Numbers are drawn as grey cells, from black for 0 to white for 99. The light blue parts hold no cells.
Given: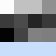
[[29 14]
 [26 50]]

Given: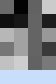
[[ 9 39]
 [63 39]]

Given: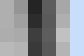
[[62 17]
 [66 24]]

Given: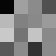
[[50 53]
 [45 76]]

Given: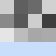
[[34 80]
 [73 65]]

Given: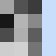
[[70 53]
 [68 36]]

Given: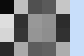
[[19 59]
 [21 58]]
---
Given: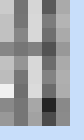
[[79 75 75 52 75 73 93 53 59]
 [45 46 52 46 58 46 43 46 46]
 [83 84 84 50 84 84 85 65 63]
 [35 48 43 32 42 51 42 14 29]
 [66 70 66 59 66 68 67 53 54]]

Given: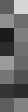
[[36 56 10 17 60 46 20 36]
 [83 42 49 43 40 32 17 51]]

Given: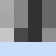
[[66 65 77]
 [52 52 28]
 [19 19 19]
 [40 40 55]]

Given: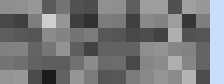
[[55 28 36 50 45 58]
 [56 25 34 51 43 59]
 [59 49 33 39 38 29]
 [35 80 54 46 36 11]
 [45 58 51 57 36 38]
 [32 24 45 37 44 58]
 [30 19 48 26 54 48]
 [56 48 34 38 41 33]
 [55 47 33 38 42 34]
 [36 25 28 38 28 48]
 [61 53 30 55 52 53]
 [61 51 26 57 54 58]
 [31 61 68 52 68 54]
 [62 21 32 51 52 70]
 [59 49 33 39 39 30]]

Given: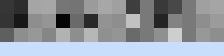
[[21 20 37]
 [17  9 55]
 [64 55 59]
 [65 58 52]
 [46  2 69]
 [45 41 55]
 [60 16 71]
 [65 57 56]
 [62 55 58]
 [24 75 41]
 [47 47 47]
 [22 14 56]
 [28 51 80]
 [47 47 47]
 [62 55 59]
 [64 60 55]]

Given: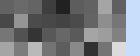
[[38 28 46 64]
 [41 58 32 48]
 [39 29 20 72]
 [24 28 34 45]
 [13 26 40 36]
 [36 29 35 53]
 [38 39 64 19]
 [64 55 61 45]
 [37 46 50 85]]
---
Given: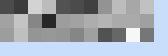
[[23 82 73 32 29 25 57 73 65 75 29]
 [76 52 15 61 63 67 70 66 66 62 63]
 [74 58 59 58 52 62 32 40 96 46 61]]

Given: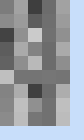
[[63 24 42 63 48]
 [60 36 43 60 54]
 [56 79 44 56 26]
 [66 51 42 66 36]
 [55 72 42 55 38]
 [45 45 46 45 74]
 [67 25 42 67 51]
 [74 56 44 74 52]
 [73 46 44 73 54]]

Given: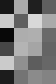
[[66 12 37  9]
 [37 84 66 79]
 [67 68 41  3]
 [70 64 39 27]
 [56 36 40 79]
 [45 54 51 11]]

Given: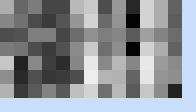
[[40 48 27 27 72 78 30 59 15 82 67 38 67]
 [44 29 23 33 58 82 41 57  1 82 67 36 52]
 [32 49 49 27 42 56 49 52 35 62 51 42 30]
 [45 30 23 32 54 78 43 55  1 81 67 38 47]
 [13 53 24 17 52 90 53 71 52 90 60 54 77]
 [16 31 21 23 30 92 70 69 39 89 58 55 55]
 [22 35 51 34 74 82 43 72 35 77 54 13 69]]

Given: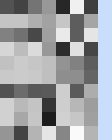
[[26 45 59 15 93 24 32]
 [76 68 63 77 36 64 76]
 [44 28 62 91 36 89 50]
 [73 85 59 17 87 27 83]
 [79 77 74 57 50 36 75]
 [79 78 74 55 55 39 78]
 [42 34 35 80 35 67 32]
 [72 76 20 80 71 61 81]
 [65 77 11 81 77 62 81]
 [26 70 89 52 97 70 58]]

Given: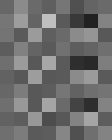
[[54 41 37 46 31 39 41 40]
 [61 39 74 35 22 13 51 46]
 [35 60 37 41 54 58 34 45]
 [50 39 35 44 36 39 43 36]
 [60 34 65 35 18 16 49 43]
 [34 61 34 35 54 60 35 38]
 [48 34 36 46 38 43 45 40]
 [59 34 64 41 26 18 51 43]
 [36 59 30 34 51 64 36 38]
 [48 35 36 52 31 43 51 43]]

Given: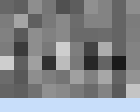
[[37 55 46 31 36 56 51 39 55 40]
 [64 37 47 53 42 51 51 39 48 48]
 [35 55 50 53 41 41 42 39 49 50]
 [23 55 47 80 49 26 67 39 51 48]
 [37 62 19 73 47 15 39 10 51 80]
 [34 55 49 45 62 50 65 39 57 42]
 [37 44 56 53 47 41 51 35 76 39]]

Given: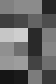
[[54 54 14 50]
 [28 39 30 24]
 [80 16 49 77]
 [43 16 52 56]
 [61 26 43 59]
 [10 48 22  8]]
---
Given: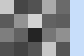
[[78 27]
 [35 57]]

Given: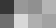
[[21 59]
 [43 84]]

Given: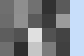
[[43 55]
 [42 56]]

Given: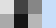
[[87 26]
 [66  8]]

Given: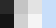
[[16 76]
 [ 8 81]]

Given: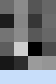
[[42 54]
 [11 52]]
